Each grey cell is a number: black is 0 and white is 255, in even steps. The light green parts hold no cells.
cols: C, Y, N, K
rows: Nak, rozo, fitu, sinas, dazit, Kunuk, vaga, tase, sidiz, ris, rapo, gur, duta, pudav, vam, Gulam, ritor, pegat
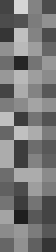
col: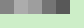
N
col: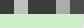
Y

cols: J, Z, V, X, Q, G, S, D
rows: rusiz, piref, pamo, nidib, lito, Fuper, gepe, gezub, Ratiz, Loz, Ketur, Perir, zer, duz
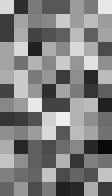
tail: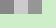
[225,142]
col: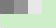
V
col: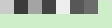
Q

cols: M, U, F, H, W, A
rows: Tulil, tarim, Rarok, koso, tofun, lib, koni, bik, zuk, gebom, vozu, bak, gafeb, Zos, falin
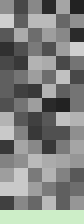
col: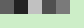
W
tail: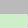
[103,143]

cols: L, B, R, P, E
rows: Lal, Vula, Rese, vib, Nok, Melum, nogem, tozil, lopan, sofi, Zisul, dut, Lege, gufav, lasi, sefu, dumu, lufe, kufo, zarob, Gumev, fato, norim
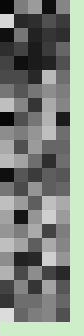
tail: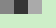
[133]
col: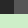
E
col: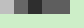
P
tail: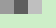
[170]
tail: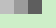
[191,170]

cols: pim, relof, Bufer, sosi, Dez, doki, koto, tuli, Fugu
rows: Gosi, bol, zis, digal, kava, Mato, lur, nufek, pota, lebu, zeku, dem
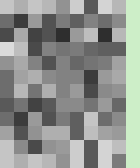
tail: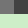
[89,138,138,116,154,103]
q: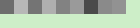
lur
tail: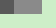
[116,154,103]

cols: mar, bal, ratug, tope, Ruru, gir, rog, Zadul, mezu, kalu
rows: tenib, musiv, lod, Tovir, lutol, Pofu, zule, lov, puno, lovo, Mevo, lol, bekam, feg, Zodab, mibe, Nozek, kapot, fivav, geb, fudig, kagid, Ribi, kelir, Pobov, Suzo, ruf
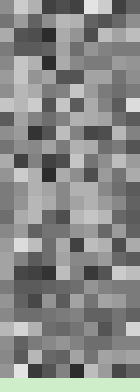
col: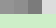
kalu
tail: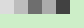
[189,177,78,171]
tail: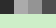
[189,163,189]
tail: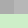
[104,78,183,197,183,104,91]
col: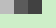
ratug
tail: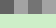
[155,163]
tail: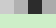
[142,78,155,116,171]

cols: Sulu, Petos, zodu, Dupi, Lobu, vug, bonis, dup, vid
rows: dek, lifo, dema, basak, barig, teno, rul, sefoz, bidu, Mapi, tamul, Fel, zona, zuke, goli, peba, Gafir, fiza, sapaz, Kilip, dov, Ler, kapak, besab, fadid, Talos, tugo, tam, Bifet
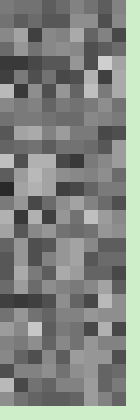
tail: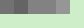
[142,142]
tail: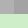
[64,72,100,122,122]
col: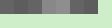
Dupi
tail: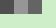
[191,122,170]
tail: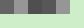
[163,136,93,93]

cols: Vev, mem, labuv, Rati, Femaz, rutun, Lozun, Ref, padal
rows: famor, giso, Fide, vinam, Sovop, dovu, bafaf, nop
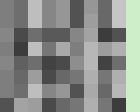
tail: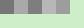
[175]
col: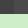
Rati
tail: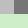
[169,126,183,157,175]
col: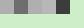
padal
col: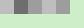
labuv
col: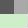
Femaz
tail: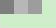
[175]

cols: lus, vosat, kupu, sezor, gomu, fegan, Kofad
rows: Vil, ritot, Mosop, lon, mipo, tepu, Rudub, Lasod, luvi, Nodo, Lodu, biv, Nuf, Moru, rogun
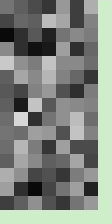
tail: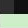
[25,159,47,103]
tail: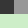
[62,174]
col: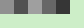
gomu
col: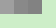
gomu
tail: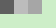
[62,130]
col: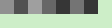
gomu

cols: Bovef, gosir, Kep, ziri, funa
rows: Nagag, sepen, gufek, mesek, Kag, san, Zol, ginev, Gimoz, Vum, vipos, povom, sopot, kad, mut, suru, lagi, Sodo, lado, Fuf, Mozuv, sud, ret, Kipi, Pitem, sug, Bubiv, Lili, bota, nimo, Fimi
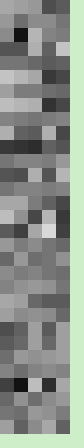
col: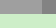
funa
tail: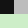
[45,167]
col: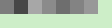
Kep

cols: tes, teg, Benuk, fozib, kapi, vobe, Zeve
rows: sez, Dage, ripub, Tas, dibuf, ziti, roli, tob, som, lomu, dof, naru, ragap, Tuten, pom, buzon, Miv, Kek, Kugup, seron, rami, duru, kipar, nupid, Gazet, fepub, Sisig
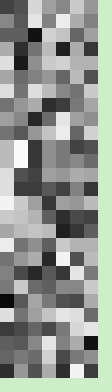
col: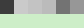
teg
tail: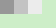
[101,209]
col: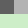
Zeve
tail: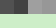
[172,166]
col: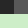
fozib

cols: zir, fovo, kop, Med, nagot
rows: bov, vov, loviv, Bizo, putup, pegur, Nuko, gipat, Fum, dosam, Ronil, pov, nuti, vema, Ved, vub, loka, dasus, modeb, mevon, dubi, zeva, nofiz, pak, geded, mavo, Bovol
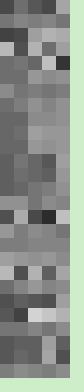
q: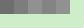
gipat
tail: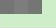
[125]
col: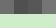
zir
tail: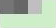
[52]
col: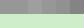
nagot

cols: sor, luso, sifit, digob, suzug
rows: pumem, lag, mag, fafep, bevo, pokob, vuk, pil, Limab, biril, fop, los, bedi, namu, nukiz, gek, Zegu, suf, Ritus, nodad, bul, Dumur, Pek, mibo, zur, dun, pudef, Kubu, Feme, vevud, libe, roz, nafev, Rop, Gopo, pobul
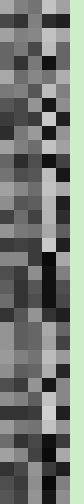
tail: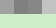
[168]
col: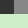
luso
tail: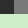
[154,23,148]
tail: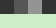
[31]
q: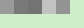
libe
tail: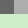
[38]

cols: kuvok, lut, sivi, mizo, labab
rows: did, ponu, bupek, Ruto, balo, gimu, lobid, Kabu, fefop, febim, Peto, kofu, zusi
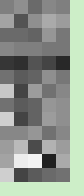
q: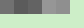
Kabu
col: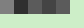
lut
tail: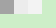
[32,170]
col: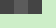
lut

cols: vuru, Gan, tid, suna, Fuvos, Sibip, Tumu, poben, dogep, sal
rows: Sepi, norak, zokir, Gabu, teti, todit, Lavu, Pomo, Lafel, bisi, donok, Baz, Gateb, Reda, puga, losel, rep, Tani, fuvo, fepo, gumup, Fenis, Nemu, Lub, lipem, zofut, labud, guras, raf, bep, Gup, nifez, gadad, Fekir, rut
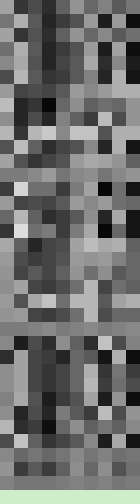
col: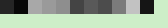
poben
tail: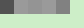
[103]
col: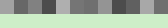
dogep

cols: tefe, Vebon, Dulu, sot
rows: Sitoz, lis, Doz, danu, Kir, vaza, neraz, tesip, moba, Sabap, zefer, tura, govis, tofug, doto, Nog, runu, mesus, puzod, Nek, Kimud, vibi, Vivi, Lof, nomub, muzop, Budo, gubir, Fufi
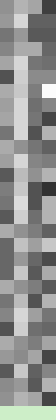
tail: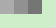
[97]
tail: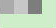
[251]
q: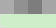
nomub
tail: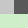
[171]
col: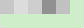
Vebon
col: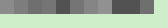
Dulu

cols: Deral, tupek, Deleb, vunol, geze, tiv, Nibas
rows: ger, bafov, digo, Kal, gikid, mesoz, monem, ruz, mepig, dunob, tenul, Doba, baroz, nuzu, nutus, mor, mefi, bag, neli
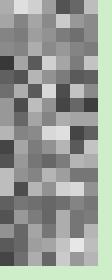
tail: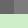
[181,173]
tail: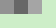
[118,173,118,181]
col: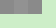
vunol
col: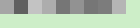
Nibas
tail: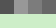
[173,118,124]

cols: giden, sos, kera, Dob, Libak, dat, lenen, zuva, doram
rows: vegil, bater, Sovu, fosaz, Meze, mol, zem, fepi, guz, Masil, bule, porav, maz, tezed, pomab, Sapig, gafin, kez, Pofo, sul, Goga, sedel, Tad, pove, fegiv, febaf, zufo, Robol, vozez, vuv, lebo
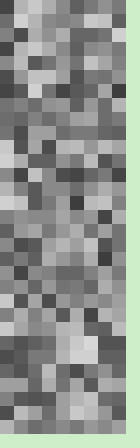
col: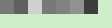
doram
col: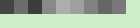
dat
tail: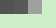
[180,193,109,102]
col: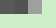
sos
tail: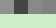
[102,102,129,159,121]
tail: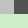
[115]
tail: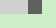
[96]

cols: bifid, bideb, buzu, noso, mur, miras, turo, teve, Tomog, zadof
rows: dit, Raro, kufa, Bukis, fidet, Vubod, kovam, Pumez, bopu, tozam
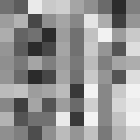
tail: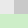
[207,165,143,106,43,127]
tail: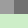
[193,242,157,201]

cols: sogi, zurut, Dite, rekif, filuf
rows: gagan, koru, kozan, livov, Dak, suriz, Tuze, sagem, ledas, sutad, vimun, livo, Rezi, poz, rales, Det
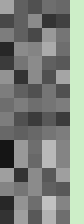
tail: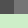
[80]
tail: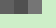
[80]
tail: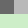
[132]
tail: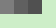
[117,80]
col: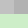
rekif
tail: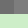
[110,117,125]
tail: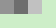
[132]

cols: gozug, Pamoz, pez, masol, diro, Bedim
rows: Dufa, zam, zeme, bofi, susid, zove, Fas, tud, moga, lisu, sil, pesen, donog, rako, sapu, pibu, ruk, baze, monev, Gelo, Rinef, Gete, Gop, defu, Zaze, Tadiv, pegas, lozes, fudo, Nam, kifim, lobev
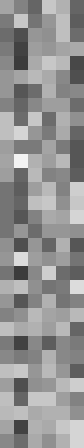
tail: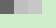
[144,199]
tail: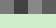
[136,122]

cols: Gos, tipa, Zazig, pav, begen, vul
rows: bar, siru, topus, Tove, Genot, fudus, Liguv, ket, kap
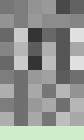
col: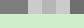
tipa
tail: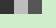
[224]

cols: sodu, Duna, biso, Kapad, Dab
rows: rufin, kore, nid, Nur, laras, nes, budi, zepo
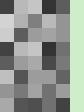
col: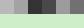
Kapad
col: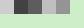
sodu
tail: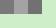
[156]
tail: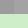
[148]
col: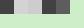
sodu
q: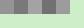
budi

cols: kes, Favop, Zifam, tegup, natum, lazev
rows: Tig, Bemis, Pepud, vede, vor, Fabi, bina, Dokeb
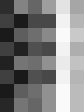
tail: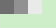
[194]
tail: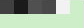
[181]
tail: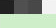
[174]
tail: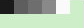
[201]

